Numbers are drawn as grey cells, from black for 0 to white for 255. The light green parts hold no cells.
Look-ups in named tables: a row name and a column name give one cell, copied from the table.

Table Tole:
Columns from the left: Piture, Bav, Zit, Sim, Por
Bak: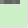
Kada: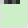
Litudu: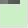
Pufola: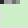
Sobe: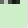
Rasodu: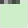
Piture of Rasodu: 75
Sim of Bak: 111
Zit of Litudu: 94
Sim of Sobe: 25
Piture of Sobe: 104
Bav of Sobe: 204
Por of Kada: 45

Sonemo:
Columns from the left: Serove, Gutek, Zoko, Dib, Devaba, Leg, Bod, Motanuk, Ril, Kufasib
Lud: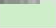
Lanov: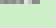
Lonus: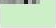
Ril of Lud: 180
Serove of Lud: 126
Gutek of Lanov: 136
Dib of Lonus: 137
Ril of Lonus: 104
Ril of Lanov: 136
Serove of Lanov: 153
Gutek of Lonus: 157
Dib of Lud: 145

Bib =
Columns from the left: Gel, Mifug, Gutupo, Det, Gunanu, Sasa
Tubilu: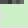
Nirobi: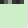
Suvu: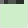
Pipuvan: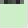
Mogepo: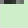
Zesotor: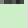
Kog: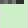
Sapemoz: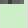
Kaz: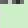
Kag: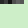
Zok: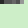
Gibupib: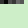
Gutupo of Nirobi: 159
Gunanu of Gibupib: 104
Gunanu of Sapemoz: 98
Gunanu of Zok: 81
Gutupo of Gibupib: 79
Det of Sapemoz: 97
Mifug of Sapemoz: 104
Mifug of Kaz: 94
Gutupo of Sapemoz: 62
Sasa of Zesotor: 70
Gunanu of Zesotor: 41
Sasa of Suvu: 45
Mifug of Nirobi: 95
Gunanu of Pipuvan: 38
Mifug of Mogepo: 43
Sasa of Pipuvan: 113

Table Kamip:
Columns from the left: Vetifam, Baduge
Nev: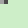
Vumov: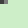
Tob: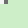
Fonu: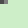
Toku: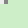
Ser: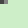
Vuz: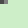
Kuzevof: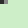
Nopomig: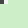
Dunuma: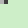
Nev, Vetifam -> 164
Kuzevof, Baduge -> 139
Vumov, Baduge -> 127
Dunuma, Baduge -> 62
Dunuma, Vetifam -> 181
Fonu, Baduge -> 129
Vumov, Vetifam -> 63
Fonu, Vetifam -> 76
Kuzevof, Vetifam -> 44
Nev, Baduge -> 75
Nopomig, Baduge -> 244
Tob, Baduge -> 109
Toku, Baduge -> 132
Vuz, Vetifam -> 74
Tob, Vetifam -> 244
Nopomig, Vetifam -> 68
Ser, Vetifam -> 69

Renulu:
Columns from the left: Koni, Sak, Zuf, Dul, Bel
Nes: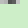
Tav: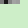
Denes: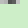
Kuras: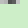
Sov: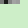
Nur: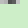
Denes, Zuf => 81
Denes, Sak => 179
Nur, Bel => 195
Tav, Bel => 157
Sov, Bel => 156
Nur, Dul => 93
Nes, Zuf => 81
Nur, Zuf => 80
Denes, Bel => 194
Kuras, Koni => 189
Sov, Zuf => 132
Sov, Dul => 162
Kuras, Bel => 195
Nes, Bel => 195
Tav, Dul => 162
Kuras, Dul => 93
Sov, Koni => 120
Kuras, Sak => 180

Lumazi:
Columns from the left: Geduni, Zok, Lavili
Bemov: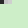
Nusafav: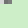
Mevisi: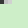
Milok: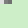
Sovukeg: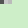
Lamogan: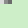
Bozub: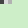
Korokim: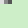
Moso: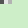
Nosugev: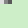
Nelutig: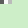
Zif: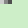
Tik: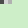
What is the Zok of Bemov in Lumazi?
196
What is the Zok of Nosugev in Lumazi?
133
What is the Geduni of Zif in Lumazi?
207
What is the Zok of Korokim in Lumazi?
136
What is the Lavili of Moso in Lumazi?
179
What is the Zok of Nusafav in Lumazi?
113
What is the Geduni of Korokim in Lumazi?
223
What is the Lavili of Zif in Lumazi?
79
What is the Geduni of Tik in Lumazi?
75
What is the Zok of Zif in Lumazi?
134
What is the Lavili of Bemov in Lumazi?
207
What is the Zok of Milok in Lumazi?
125
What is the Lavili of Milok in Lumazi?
112
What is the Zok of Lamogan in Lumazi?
139
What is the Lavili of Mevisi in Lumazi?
209
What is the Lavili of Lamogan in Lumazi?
107
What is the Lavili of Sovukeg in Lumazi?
187
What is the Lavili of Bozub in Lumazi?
178
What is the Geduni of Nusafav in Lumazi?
216
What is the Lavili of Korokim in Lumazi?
85

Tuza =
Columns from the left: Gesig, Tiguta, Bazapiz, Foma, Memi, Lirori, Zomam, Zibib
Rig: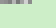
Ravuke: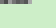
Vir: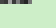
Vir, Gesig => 69
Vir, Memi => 125
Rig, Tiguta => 142
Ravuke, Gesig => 116
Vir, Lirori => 59
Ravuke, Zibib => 171
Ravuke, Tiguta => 77
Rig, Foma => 180
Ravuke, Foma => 115
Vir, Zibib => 118
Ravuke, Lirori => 105
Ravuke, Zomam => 87
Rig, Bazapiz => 128
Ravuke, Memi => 92
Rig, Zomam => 210
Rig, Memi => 121
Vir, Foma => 57
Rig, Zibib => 140
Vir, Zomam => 38
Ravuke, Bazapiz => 157

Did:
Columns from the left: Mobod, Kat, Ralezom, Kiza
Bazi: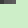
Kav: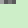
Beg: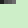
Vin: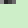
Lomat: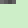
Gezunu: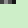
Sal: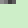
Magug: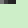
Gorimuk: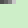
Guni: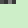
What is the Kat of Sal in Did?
119
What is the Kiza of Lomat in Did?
96
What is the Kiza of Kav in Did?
90
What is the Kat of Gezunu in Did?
145
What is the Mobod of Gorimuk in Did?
79
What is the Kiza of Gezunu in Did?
22
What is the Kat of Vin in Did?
39
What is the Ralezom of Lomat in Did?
75
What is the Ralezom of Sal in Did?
62
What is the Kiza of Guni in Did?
56
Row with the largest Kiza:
Gorimuk

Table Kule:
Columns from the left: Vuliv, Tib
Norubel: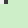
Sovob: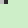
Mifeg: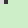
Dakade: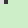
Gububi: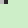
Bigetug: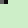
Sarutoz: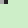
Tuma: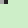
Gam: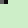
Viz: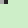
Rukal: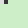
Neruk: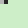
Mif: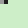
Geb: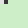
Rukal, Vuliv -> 222
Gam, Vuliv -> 99
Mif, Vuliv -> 155
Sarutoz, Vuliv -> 172
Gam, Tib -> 13
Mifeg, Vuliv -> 220
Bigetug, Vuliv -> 100
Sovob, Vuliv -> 193
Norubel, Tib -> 59
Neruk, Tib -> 38
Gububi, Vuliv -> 190
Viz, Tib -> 36

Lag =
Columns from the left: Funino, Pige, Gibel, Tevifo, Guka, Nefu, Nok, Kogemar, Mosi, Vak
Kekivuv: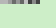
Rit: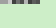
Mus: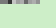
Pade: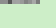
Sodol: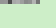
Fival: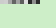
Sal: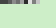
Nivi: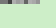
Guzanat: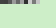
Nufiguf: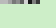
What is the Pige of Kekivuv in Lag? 183
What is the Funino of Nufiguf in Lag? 186
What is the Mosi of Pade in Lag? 167
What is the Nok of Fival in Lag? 223
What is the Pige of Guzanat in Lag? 64
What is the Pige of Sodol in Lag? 151
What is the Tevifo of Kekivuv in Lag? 107
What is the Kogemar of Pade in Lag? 145
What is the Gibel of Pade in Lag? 87
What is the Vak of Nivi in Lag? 150
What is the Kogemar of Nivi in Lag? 176
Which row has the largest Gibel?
Rit

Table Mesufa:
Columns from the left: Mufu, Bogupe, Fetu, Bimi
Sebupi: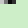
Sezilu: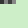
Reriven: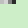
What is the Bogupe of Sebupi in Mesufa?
116
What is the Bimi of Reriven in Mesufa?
42
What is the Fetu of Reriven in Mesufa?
129
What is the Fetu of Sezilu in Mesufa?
64
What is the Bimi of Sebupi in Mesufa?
46
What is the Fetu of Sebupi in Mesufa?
9
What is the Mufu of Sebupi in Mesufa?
200
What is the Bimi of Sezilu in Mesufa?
134
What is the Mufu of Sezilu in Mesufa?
52
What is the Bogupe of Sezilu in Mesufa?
132
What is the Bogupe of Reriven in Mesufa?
213
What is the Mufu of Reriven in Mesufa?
191

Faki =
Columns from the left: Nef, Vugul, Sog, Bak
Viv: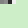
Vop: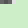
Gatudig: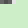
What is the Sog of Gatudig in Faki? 97
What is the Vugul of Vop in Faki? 84
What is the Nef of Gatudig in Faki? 104
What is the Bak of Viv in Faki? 240
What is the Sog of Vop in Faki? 102
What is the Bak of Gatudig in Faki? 228
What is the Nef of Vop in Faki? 103
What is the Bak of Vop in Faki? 225
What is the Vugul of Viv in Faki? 141
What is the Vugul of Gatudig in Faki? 80
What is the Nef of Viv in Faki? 129
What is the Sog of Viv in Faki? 43

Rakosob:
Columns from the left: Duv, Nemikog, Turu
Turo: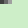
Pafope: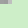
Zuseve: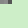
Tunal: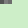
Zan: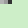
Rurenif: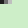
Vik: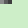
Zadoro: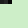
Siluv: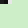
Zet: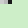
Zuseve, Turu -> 85
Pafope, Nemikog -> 157
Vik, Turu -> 62
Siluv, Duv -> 27
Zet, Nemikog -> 186
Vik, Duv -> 141
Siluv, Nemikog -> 16
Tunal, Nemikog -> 125
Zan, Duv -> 181
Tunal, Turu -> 109
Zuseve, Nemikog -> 140
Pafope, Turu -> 191
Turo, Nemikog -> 105
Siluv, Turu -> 231
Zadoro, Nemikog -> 38
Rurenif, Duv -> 30
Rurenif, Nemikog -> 113
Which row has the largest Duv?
Zet

